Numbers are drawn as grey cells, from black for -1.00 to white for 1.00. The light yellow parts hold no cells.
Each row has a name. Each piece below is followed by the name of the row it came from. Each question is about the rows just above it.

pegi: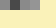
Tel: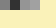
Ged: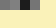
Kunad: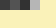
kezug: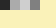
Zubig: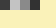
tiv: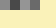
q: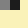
Ged
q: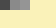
pegi
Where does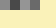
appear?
tiv
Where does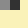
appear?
Zubig

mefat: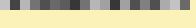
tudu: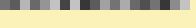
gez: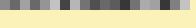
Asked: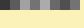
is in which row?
tudu
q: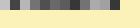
gez
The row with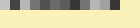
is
mefat
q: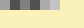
mefat
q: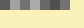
tudu

